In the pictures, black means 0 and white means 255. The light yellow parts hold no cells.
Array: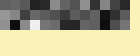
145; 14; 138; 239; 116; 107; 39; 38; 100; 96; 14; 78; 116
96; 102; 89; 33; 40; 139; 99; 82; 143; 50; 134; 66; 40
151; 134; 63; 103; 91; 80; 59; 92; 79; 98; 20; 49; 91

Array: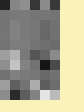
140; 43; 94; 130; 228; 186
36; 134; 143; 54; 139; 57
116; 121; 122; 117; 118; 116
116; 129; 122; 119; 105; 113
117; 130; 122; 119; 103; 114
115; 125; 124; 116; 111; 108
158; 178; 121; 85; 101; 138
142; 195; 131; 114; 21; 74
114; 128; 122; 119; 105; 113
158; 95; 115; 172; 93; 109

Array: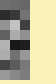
152; 136; 124
111; 107; 103
44; 57; 115
147; 194; 63
97; 172; 144
178; 24; 30
173; 113; 152
69; 92; 120

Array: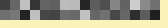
111; 119; 35; 191; 70; 68; 109; 105; 193; 102; 113; 72; 102; 46; 92; 31
64; 102; 192; 53; 100; 96; 188; 186; 38; 93; 79; 134; 99; 205; 138; 113

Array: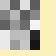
233; 154; 198; 21
199; 96; 224; 92
129; 184; 92; 135
97; 150; 107; 244
234; 188; 191; 38

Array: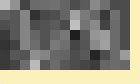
58; 68; 108; 185; 87; 107; 87; 77; 70; 61; 102; 107; 103
189; 146; 68; 107; 109; 112; 100; 77; 91; 137; 111; 75; 76
98; 87; 132; 49; 73; 79; 100; 161; 122; 103; 57; 112; 76
78; 87; 132; 76; 83; 91; 75; 192; 116; 137; 67; 107; 76
58; 87; 132; 101; 83; 103; 119; 30; 88; 149; 156; 107; 76
51; 66; 132; 109; 82; 121; 111; 70; 85; 137; 160; 107; 76
58; 87; 84; 142; 132; 103; 100; 77; 88; 37; 77; 107; 155

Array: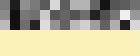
186; 17; 110; 36; 220; 146; 98; 185; 207; 158; 97; 174; 32; 214
123; 29; 144; 122; 90; 216; 93; 179; 180; 101; 20; 85; 93; 112
139; 16; 120; 112; 203; 86; 101; 83; 111; 34; 80; 117; 239; 152

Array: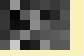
86; 201; 19; 31; 140; 88; 89
36; 150; 33; 56; 68; 57; 71
53; 6; 90; 133; 20; 39; 82
54; 14; 18; 139; 94; 74; 77
45; 83; 128; 73; 86; 91; 100
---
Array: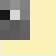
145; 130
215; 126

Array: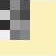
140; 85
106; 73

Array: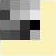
146; 166
169; 192

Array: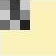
58; 202
70; 136

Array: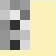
139; 155
232; 115

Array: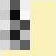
87; 239
12; 247
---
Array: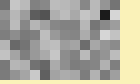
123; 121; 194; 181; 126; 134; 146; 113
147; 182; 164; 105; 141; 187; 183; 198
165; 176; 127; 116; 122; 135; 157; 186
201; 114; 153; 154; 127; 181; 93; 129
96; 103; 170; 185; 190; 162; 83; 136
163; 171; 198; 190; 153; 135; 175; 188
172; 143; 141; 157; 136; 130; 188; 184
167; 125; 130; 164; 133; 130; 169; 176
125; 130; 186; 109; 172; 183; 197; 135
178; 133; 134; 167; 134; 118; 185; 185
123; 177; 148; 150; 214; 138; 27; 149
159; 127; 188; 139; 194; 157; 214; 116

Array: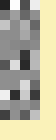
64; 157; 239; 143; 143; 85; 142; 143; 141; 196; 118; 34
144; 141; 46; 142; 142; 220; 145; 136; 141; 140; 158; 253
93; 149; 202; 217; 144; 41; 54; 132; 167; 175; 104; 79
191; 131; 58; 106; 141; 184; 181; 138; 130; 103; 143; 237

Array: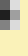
130; 31; 97
219; 159; 221

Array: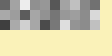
63; 169; 102
170; 157; 163
208; 92; 237
167; 166; 144
75; 146; 151
120; 118; 87
222; 152; 163
148; 158; 192
140; 140; 136
192; 217; 113

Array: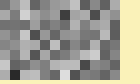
173; 199; 161; 133; 147; 113; 169; 117
41; 99; 119; 144; 125; 115; 124; 152
184; 112; 181; 176; 198; 111; 209; 189
189; 143; 85; 170; 79; 158; 164; 100
128; 127; 167; 94; 152; 110; 142; 130
103; 180; 107; 190; 102; 129; 157; 153
221; 187; 124; 97; 147; 109; 62; 161
82; 187; 153; 134; 151; 178; 164; 193
128; 73; 187; 109; 120; 128; 172; 93
121; 138; 204; 177; 117; 161; 77; 137
100; 128; 98; 105; 185; 171; 165; 97
137; 100; 133; 119; 93; 96; 145; 172

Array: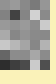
45; 102; 200; 170; 153; 130; 146
62; 140; 183; 135; 146; 66; 154
75; 140; 165; 147; 154; 133; 137
203; 167; 135; 138; 141; 210; 122
79; 139; 179; 137; 203; 138; 150
